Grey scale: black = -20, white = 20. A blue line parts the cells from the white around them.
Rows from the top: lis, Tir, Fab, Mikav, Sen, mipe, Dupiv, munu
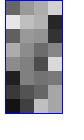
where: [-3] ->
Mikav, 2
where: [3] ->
Fab, 2
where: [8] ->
Tir, 2

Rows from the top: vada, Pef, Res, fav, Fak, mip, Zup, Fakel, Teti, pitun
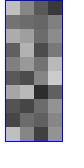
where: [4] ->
Fak, 1
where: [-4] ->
Pef, 2
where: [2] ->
Res, 3
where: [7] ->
Res, 0

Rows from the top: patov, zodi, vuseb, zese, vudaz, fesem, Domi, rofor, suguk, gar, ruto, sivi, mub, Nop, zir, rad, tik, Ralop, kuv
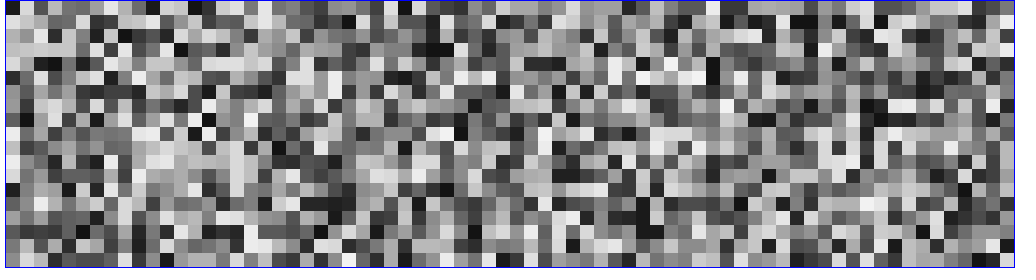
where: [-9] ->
Domi, 63
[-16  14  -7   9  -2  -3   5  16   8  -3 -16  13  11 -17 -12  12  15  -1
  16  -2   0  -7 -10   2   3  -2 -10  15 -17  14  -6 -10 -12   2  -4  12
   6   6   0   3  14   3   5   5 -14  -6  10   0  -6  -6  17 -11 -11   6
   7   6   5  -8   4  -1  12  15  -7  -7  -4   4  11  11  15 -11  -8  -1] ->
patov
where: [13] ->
patov, 11
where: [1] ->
mub, 15

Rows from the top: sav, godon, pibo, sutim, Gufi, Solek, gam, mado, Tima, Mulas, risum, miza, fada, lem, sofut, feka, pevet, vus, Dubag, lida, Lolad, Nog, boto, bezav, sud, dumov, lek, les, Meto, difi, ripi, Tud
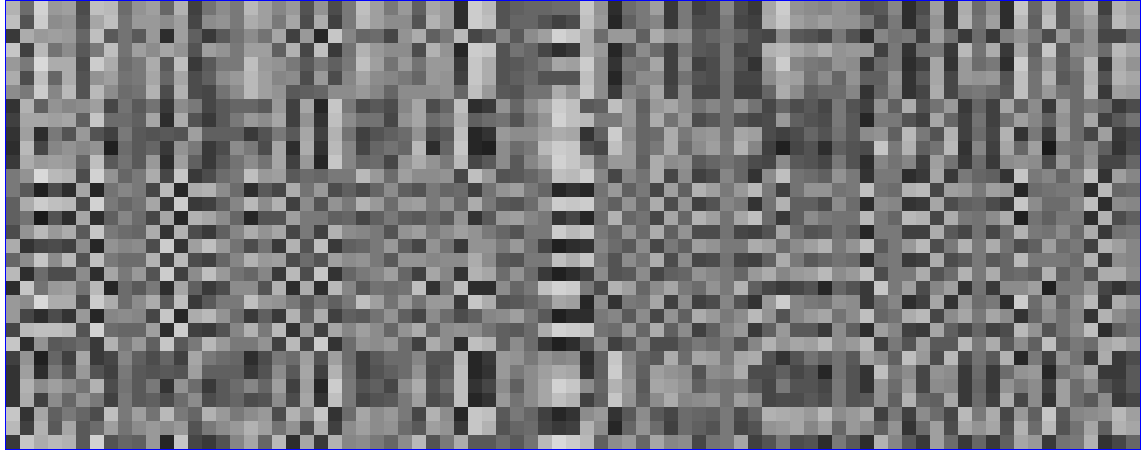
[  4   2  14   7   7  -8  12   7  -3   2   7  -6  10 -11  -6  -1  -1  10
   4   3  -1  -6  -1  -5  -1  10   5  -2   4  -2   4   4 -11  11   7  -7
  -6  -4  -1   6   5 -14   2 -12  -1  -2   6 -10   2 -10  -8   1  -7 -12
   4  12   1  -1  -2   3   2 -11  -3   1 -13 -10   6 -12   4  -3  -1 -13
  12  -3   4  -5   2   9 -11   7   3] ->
Nog
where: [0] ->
pibo, 71

